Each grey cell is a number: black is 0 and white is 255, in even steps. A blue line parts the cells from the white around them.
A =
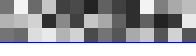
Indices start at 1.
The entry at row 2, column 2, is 189
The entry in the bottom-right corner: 85
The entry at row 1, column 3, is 106
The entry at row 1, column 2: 243
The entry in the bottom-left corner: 116
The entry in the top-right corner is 189
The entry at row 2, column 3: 210
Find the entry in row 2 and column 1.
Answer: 179

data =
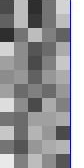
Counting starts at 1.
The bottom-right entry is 85
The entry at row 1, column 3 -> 46
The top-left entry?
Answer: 74
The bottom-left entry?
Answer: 233
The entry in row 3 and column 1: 46
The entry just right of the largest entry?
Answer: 128
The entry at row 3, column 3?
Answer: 189
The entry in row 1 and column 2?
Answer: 189
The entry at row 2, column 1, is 97
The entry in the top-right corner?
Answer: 211
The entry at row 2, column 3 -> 55

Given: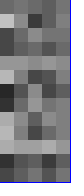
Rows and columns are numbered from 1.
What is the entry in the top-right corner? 116
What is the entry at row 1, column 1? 106
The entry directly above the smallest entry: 183
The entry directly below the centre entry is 150
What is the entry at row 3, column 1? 71
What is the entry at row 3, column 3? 139
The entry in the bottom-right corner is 116
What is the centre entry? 139
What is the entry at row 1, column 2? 116
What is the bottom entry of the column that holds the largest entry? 71
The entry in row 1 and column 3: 106
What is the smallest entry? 39

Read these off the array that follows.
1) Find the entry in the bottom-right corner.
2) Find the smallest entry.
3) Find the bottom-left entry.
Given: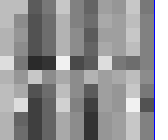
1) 129
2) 42
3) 179

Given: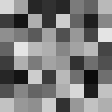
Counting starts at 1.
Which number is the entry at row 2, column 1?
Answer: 60
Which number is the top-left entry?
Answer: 216
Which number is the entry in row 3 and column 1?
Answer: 143
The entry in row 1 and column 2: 163
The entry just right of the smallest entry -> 111
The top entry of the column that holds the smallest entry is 100
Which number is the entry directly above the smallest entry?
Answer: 111
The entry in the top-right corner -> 185
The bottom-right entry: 175
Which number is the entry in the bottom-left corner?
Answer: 194
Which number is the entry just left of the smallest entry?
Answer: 111
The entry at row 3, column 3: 90
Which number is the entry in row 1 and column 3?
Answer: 38
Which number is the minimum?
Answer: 11

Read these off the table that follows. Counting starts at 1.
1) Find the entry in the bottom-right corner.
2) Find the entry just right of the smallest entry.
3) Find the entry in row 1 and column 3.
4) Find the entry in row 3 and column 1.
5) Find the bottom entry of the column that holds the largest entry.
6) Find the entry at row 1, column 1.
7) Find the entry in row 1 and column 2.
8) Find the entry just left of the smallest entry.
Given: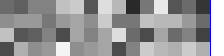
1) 175
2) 119
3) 130
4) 193
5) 244
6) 107
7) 95
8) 184

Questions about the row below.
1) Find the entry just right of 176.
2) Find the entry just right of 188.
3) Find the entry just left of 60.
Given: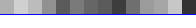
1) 208
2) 145
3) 90

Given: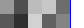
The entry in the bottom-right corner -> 132
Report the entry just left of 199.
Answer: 188
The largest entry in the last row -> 210

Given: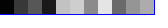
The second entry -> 56
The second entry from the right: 149
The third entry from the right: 106

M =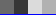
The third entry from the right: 54
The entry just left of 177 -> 219
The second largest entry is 177

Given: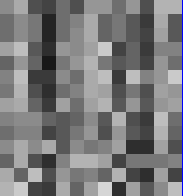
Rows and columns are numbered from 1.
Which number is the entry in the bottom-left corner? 179
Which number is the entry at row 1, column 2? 170
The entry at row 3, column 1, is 110
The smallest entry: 24
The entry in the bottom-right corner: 190
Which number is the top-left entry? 139
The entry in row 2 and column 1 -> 110
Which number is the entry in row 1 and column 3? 79
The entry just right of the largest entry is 46
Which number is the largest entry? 213
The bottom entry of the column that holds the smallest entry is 58
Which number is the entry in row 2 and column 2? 139
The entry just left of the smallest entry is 100
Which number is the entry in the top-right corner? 179
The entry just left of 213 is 161
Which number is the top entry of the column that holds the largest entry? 150
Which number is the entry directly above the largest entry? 100
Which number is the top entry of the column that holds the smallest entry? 67
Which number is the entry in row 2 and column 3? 119
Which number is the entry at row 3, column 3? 119
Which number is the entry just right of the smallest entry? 119

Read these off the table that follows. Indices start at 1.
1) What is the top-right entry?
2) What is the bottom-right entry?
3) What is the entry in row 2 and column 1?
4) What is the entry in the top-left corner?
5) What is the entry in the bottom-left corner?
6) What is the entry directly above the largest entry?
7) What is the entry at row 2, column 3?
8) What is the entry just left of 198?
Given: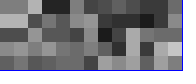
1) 107
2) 126
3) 179
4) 126
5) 96
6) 107
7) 77
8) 170

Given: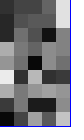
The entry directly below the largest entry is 173
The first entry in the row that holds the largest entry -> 235
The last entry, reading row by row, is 195
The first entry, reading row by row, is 49
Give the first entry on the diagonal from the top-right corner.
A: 225
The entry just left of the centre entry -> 112
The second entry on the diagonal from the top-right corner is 89
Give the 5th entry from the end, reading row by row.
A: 8
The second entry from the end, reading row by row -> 89
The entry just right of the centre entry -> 140
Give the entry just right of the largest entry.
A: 49
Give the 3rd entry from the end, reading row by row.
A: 161
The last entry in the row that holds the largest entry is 58

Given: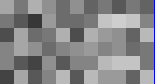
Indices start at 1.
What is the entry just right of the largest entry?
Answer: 196
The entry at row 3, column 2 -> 166
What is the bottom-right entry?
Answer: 185
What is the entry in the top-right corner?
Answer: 99
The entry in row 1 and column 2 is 120
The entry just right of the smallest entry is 154
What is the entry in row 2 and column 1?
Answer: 120
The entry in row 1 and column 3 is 176
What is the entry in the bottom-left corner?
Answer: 67
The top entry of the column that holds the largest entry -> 88
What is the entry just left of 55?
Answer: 88
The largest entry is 206
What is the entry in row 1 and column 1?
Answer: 166
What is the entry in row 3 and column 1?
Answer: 77
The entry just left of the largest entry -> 196

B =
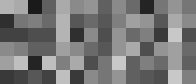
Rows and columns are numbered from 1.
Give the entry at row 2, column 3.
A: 127
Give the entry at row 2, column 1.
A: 47
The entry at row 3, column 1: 66
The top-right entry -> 118
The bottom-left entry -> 57
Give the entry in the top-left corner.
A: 180
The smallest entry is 26
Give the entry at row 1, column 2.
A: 170
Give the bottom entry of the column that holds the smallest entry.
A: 87
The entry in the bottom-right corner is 127
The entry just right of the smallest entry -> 96
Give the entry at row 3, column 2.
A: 66
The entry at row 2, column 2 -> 118
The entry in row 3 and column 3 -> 78
